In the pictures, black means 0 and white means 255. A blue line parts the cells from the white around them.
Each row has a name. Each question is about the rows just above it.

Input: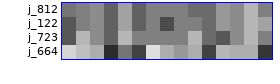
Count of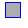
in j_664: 5
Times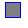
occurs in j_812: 5
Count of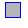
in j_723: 4
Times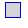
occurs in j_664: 1

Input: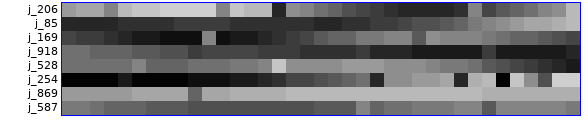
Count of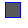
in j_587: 7
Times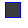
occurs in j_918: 6
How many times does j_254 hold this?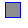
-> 3
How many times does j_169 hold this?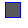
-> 3
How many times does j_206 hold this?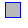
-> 4
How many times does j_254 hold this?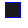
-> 3

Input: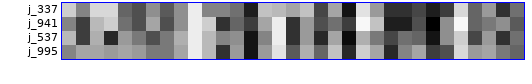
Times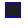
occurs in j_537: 0
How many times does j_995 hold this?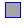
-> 7

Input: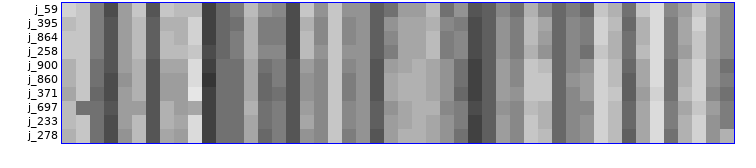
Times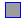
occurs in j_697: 5
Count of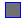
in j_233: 4
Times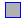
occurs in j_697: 5

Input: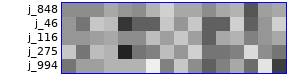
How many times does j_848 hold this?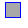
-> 5
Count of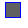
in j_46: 5
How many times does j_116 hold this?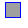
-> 3
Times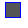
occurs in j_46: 0
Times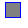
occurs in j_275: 2

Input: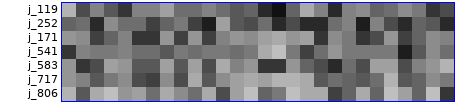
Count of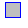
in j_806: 5
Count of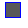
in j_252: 2
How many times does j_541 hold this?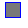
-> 11
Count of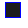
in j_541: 1
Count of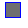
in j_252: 5
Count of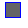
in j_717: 2
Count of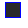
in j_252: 6

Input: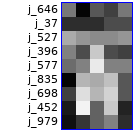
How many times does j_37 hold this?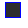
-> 3
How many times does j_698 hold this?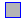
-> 1
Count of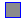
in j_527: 2
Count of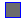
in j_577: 1

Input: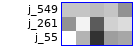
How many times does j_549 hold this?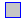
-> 3
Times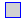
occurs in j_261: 1
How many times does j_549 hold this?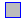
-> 1
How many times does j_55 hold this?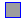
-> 1
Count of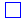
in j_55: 1

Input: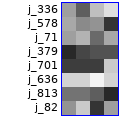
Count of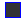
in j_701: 0
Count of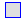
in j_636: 0

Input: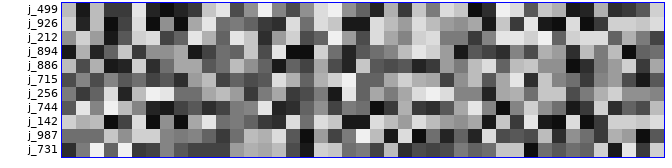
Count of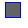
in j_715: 4
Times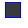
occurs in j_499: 5
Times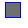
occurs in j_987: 6
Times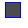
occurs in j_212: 2

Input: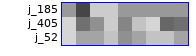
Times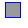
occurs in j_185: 6
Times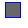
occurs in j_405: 1
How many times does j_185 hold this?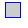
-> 2
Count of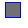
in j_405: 2
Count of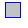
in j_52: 3
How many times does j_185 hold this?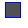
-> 0
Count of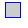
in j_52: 0

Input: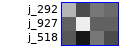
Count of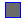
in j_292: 1
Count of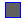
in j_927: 3

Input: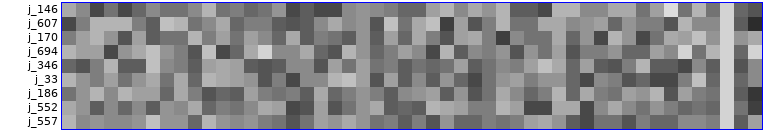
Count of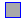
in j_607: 5
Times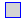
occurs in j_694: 4
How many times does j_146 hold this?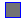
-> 8

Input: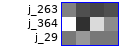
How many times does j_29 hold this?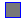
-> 3
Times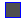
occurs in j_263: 2
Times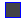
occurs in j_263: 1
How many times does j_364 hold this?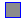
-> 1
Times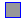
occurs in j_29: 1
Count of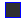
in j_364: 1

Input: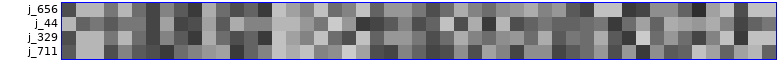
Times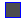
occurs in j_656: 4
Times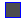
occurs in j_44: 4
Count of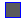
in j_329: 3
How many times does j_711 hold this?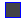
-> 4

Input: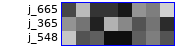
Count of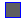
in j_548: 2
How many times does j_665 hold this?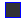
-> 2
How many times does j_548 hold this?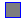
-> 1
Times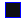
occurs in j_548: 2

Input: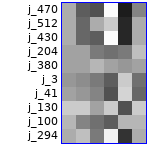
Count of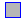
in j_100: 3
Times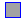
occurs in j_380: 4
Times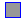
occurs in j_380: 1
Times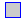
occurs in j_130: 4
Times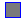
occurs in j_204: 2

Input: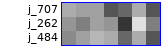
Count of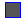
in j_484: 1
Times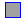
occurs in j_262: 1
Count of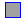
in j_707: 2

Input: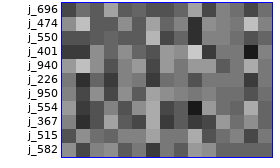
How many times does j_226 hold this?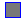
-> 7
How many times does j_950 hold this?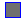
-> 3
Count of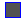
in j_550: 3

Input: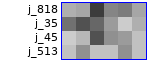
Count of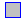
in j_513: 4
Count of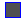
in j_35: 1

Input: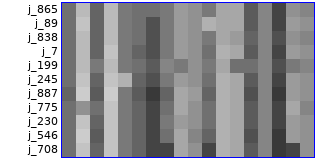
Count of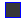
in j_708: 1
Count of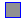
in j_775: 2
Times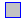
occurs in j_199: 0
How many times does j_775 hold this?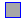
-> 3
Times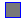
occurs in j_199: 5

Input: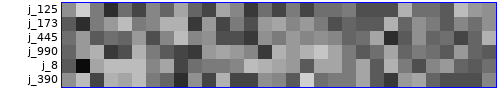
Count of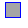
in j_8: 6
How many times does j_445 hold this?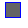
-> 4
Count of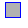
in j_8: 2
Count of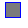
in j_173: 5

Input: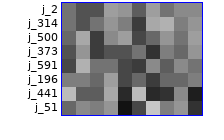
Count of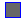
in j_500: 2
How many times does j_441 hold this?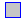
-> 0
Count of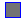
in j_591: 3
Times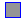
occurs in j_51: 2

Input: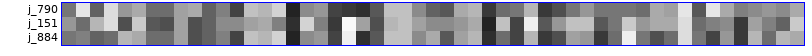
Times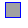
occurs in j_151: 5
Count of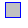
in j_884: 3
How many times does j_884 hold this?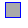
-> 3
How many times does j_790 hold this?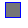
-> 6
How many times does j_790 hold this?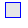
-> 3
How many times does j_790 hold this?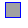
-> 2

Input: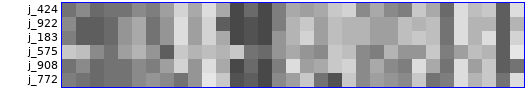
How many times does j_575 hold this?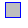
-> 4
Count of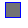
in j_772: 7
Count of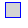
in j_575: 0
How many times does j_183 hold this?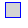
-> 3
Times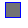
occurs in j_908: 5
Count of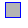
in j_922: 7
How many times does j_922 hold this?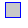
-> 1

